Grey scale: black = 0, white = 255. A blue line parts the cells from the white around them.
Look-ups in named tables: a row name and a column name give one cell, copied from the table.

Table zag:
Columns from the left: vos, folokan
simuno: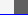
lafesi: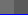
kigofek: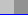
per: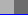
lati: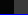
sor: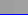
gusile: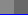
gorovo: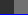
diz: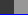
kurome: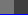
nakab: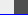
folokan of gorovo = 113
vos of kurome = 118
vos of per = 178
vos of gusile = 137
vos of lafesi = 112
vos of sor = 158
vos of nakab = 238
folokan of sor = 161
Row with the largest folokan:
sor

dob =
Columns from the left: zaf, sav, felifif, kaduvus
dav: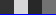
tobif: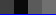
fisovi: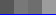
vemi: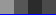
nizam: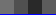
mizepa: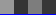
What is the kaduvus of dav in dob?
114
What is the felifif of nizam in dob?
41
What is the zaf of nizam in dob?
113
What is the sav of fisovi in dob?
120
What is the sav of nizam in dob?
80
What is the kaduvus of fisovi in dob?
156
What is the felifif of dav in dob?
40
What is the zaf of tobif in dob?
62
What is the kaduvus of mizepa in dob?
55
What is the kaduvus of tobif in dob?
112
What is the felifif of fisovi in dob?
110
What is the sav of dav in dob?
215
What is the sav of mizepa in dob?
52
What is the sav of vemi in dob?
86
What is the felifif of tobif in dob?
90
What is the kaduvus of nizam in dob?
92
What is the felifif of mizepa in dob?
125

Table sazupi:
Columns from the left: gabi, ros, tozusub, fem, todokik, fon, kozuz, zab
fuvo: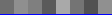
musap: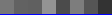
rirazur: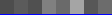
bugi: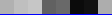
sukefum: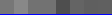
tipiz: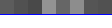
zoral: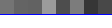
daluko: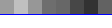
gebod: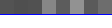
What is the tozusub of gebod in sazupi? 81
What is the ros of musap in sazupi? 98
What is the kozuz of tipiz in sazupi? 85
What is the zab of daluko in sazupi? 98
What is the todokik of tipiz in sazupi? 102
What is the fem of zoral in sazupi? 155
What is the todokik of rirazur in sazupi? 106
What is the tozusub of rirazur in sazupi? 80
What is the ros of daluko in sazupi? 192
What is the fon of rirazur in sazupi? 165
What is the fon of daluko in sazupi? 71
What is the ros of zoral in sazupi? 100
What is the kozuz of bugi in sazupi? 17

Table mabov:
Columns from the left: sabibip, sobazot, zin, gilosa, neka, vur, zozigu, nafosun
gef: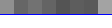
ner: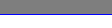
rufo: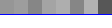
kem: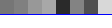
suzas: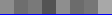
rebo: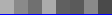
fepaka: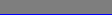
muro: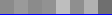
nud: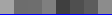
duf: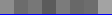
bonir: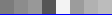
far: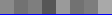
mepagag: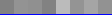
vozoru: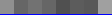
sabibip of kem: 118
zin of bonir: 152
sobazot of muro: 154
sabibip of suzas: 141
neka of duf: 123
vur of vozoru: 92
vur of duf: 104
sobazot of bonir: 140
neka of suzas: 142
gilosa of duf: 91
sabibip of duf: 141
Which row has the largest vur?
bonir

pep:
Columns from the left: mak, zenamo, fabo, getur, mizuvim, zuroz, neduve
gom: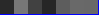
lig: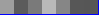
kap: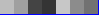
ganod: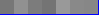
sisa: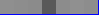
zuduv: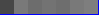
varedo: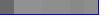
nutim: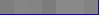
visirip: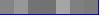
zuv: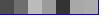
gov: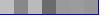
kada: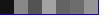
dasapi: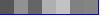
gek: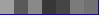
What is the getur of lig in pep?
185
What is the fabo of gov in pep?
186
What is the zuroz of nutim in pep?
137
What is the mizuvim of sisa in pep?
140
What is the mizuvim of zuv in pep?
51
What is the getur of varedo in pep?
142
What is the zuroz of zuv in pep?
168
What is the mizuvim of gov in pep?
154
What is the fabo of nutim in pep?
132
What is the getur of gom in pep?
38
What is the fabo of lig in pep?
122
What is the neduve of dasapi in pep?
132
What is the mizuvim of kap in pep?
199
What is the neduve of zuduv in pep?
126
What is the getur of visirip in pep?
114
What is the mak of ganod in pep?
119
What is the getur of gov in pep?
107
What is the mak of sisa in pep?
143
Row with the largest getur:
lig

